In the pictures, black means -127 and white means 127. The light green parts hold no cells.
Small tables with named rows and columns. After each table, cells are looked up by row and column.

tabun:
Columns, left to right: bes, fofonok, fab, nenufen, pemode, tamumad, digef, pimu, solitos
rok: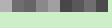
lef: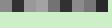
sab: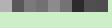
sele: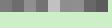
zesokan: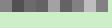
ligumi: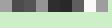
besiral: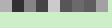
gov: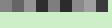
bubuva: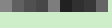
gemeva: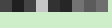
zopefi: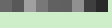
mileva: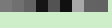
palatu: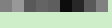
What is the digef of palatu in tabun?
-88
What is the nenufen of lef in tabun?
35
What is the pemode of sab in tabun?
11
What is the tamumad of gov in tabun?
-84
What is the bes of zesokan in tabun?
4
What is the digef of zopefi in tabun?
16
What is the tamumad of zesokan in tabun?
-28
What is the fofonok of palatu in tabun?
24
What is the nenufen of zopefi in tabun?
-7
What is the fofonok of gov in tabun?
-26

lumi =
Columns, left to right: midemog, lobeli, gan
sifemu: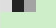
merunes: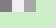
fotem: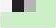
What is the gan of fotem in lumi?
54
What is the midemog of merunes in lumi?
-1
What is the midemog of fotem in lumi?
116
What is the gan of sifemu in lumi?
35
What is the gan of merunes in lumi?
41
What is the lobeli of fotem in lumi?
-94
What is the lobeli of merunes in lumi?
113
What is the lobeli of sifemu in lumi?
-91
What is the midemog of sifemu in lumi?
94
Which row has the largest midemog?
fotem

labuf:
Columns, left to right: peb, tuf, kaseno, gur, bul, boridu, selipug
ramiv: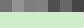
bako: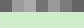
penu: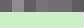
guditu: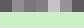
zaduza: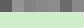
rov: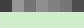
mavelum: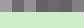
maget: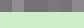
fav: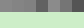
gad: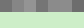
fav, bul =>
11
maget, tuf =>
14
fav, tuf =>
4
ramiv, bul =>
-49
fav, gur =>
-30
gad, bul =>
11
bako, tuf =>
28
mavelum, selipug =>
1
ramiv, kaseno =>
-1
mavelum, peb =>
30
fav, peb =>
8
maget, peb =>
-8
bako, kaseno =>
42

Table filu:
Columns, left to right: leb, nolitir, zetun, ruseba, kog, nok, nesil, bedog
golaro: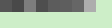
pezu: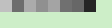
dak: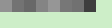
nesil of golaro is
-25
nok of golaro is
-33
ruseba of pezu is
16
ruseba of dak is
4
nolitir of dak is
-12
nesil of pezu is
-24
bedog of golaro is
45
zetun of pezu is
43
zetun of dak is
-23
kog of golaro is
-35
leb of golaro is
-42
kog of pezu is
36
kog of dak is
22
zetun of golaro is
-2

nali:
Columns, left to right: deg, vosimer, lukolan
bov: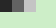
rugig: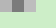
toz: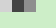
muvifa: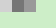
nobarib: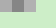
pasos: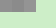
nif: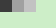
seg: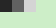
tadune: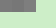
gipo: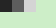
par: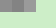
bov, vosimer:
-29
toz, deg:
83
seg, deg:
-89
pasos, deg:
16
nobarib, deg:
45
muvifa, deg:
82
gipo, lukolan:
84
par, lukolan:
26
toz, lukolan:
14
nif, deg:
-68
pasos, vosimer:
11
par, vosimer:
3
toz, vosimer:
-60
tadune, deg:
-5
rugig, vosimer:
-4
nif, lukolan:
66

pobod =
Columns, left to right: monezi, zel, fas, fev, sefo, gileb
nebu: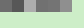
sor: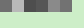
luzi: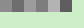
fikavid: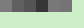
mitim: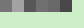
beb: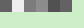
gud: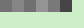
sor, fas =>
-49
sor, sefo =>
10
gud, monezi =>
-13
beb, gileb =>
-29
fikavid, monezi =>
-3
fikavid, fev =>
-73
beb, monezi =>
-29
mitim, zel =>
35
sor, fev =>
-41
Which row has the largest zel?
beb

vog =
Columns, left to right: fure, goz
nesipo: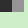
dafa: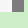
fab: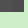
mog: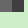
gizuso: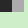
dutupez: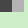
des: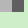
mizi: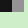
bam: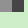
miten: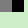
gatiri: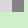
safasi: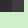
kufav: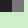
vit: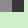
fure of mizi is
-107
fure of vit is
11
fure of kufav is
-93
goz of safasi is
-66
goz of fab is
-51
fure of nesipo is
-81
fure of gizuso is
-87
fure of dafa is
119
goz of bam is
-58
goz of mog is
-64
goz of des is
-32
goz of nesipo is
20
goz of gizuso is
43

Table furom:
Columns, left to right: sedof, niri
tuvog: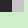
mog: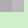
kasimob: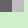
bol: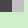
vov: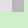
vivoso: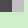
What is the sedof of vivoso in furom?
-52
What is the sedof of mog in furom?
45
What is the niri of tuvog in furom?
69
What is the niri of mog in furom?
58
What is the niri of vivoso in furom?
64
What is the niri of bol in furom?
65
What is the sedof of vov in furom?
98
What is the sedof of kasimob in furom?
-28
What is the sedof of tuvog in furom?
-87
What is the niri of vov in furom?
56
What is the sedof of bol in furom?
-56

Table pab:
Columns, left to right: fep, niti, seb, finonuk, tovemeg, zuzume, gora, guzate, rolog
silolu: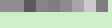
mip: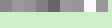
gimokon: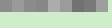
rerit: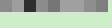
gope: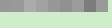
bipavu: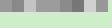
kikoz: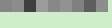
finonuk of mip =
0
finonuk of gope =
34
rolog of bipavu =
24
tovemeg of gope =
24
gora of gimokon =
-13
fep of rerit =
11
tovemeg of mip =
-25
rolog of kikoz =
13
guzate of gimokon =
-6
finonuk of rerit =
12
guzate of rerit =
14
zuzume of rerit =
32
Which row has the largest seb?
bipavu

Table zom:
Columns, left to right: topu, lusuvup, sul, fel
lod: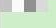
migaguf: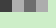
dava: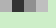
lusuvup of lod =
123
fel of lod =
89
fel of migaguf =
45
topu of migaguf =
-65
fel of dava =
63
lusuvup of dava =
-76
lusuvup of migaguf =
47
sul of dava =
16
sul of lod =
16
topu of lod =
68
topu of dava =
50
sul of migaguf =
-17
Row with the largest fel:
lod

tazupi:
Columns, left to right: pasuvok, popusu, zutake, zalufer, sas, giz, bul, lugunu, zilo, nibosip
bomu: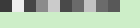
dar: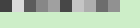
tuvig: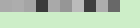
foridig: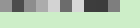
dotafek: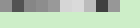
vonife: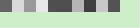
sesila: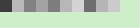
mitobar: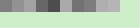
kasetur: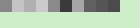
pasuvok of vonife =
-27
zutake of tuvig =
37
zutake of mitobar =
34
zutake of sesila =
2
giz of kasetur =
-69
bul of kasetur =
38
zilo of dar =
-18
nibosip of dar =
17
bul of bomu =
-21
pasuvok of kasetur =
7
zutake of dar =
-35
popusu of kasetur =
68

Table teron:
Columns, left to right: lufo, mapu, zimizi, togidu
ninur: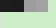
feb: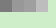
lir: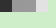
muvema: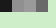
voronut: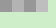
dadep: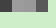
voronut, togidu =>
62
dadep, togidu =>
-39
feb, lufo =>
-4
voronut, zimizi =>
23
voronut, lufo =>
24
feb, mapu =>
24
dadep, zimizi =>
25
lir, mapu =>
24
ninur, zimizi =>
29
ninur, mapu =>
-100
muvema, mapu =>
16
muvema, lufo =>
-102
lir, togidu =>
98
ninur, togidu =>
34
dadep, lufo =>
-62
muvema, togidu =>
-22
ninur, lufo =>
-98
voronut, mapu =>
51
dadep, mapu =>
28
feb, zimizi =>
31

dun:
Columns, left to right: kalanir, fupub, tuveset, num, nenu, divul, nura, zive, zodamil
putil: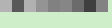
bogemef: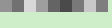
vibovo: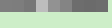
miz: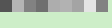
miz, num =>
-16
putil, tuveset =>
49
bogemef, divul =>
-53
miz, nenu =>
45
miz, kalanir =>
-43
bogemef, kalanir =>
19
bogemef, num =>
30
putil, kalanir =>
51
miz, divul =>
50
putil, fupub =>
-39
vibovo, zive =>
-20
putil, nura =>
-20
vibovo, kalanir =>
-1
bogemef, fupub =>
-14
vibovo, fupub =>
-2
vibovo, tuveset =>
-8
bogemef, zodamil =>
-1
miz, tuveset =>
2
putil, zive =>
-64
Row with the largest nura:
miz

